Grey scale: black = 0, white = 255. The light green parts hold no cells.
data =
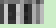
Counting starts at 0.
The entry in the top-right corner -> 129
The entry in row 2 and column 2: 43
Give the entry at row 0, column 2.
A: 116
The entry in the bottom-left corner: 70
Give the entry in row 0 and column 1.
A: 129
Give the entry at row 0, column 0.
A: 101
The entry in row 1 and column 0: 70
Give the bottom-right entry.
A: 186

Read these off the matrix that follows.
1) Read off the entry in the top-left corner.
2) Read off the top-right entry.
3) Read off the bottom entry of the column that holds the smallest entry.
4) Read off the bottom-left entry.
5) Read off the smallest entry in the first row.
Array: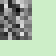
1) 147
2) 147
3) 51
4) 75
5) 38

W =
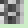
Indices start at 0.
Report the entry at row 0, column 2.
209
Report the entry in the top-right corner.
169
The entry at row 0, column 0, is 66
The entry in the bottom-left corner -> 209
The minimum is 50
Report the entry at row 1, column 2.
66
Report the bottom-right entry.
196
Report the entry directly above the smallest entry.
196
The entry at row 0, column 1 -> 97
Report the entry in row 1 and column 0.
221
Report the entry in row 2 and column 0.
209

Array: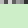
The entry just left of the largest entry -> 80
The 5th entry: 155
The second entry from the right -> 139

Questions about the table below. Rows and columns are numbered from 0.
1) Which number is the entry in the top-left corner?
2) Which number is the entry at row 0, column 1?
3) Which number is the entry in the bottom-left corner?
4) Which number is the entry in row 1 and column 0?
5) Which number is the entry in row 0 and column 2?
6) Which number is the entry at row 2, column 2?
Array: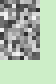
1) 70
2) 114
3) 198
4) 155
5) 168
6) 139

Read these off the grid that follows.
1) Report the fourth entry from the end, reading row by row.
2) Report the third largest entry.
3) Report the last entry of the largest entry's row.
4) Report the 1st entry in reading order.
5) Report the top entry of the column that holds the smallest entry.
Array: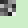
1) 129
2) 184
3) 239
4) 42
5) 143

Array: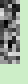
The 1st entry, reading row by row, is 55
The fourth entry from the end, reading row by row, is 152
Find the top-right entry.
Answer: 194
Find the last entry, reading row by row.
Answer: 139
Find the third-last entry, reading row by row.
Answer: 97
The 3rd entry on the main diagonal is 81
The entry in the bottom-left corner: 152
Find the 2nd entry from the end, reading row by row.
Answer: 194
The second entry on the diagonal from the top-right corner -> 15
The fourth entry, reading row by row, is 113

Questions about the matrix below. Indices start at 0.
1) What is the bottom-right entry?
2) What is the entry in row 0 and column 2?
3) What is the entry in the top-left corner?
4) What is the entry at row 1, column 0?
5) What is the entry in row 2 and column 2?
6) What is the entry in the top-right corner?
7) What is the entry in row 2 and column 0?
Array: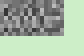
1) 142
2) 130
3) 142
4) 158
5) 115
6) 130
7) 158

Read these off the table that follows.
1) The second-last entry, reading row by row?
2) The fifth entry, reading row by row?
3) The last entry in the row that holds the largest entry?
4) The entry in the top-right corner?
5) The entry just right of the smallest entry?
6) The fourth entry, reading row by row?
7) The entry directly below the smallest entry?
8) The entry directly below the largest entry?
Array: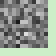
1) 135
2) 70
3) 56
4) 135
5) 195
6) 107
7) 135
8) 121

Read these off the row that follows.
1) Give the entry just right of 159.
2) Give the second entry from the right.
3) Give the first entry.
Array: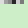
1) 135
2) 206
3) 220

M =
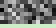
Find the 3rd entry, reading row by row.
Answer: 172
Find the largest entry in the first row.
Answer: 187
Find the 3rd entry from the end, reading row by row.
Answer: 86
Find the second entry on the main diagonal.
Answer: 133
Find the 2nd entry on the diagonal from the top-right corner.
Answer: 86
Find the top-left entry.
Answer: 57
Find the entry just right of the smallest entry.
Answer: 133
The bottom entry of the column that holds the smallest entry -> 44
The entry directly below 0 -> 117
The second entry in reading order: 145
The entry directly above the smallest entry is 133
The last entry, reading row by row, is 187
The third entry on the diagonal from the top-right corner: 172
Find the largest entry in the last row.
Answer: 217
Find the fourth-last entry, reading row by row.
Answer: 57
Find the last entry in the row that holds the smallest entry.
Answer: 16
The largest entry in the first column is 187
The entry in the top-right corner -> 158

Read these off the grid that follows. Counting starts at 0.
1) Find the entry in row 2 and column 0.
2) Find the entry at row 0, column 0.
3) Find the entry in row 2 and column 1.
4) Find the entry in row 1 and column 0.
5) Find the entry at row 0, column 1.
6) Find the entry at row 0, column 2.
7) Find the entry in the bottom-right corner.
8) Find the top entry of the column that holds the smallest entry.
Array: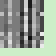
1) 123
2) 123
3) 108
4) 123
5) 108
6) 177
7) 234
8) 26

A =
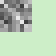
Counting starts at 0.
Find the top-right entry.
190
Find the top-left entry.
218
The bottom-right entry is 190
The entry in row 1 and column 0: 78
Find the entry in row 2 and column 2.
177
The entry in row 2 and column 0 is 131
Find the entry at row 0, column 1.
104
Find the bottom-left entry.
162

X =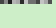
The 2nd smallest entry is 44
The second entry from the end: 169
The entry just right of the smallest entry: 181
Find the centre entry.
195
